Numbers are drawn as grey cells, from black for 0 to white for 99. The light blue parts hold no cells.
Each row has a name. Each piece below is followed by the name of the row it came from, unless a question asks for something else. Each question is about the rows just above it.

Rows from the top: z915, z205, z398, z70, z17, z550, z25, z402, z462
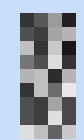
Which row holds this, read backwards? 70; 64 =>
z205
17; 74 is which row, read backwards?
z17
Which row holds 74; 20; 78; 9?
z398
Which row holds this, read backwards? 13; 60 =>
z915
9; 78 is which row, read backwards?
z398

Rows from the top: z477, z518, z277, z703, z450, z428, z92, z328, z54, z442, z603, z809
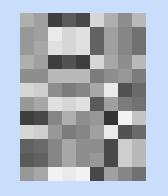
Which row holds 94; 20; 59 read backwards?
z328
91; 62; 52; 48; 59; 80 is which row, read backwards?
z54
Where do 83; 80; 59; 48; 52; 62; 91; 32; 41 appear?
z54
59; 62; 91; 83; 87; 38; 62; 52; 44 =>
z518

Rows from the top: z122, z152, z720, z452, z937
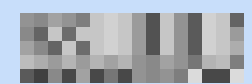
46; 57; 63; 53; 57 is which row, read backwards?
z452
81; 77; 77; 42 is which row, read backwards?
z152
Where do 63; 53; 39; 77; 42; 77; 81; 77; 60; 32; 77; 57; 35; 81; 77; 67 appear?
z720
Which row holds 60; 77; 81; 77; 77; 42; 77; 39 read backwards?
z152
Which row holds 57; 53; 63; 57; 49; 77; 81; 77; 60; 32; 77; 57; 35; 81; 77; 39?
z122
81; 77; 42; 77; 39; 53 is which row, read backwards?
z720
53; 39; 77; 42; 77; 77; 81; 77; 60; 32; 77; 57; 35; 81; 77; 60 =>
z152

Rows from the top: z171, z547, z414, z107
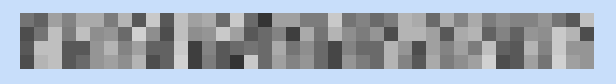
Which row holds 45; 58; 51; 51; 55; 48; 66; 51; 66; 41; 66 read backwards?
z171
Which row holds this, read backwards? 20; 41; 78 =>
z171
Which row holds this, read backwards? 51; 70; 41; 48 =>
z107

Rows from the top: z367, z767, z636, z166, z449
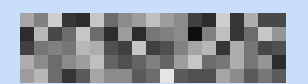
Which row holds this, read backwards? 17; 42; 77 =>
z767
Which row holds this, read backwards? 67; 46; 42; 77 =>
z166
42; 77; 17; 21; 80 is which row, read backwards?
z367
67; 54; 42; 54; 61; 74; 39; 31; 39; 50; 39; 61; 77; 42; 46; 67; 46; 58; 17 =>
z166

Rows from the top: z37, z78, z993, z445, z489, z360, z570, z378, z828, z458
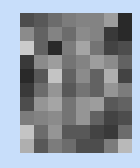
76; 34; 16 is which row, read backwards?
z489
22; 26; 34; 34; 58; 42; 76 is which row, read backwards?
z828
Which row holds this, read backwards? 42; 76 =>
z828
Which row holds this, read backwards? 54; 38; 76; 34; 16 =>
z489

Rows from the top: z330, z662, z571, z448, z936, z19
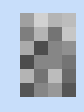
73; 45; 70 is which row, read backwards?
z936
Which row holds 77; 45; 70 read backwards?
z662
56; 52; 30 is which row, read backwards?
z571
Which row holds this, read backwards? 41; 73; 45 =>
z936

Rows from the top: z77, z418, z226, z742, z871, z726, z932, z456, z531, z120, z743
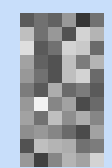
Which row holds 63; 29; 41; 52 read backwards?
z531
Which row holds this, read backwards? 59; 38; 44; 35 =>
z77
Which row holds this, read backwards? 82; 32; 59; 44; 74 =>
z418
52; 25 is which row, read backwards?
z743

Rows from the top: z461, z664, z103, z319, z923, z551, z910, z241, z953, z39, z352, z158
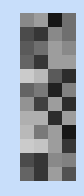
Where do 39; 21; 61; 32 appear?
z158
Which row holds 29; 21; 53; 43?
z664
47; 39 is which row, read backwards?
z551
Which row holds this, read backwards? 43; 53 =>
z664

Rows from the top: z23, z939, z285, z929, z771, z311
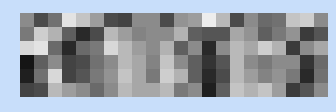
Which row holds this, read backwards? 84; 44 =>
z771
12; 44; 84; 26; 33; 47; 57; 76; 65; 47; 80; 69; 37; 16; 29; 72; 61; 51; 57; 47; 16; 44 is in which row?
z771
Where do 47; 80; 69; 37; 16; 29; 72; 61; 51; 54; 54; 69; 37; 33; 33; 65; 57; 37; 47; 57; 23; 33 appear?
z939
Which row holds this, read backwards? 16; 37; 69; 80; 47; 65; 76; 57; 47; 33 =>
z771
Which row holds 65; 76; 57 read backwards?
z771

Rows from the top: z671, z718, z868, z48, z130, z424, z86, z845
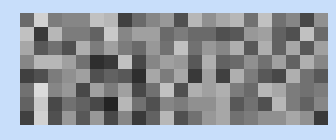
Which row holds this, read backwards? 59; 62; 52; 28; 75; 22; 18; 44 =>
z48
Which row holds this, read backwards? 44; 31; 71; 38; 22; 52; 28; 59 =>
z845
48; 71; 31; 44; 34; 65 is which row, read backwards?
z86

